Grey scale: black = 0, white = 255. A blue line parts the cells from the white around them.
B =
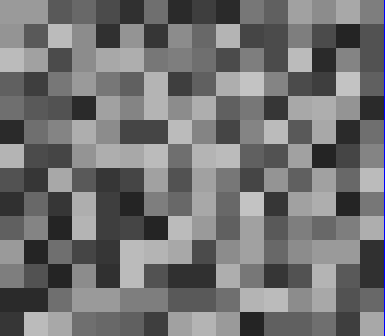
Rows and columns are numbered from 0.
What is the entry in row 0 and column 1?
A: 154
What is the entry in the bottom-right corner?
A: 168
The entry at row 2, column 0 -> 187
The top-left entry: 154
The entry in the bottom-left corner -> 54
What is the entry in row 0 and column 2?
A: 89
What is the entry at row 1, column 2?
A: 187
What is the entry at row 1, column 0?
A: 148
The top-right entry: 126
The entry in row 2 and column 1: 161

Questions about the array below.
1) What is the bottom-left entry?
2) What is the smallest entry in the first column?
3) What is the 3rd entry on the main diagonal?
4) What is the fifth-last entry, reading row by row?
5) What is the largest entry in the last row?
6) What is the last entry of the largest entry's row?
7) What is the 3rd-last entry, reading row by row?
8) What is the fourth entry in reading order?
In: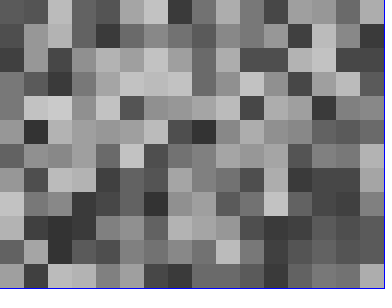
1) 159
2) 64
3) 71
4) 58
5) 187
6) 136
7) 120
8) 98

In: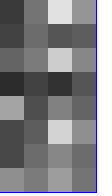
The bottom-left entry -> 143
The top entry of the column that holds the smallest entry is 58
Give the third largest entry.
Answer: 205
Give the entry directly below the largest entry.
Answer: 85
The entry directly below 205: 50
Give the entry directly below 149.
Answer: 93
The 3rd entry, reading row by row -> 225
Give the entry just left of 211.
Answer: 93
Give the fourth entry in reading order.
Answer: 149
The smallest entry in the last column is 85

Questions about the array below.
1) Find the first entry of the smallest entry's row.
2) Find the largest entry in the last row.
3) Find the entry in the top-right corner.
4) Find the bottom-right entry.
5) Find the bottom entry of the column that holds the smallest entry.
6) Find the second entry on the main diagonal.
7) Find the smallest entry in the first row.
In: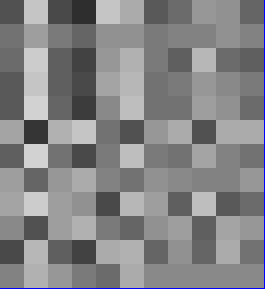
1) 81
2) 177
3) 101
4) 137
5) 122
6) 158
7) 46

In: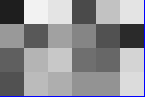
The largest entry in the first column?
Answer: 153
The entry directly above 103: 81
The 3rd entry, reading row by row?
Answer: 228
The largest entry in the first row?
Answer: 242
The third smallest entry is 74
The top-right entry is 228
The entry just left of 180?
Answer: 95
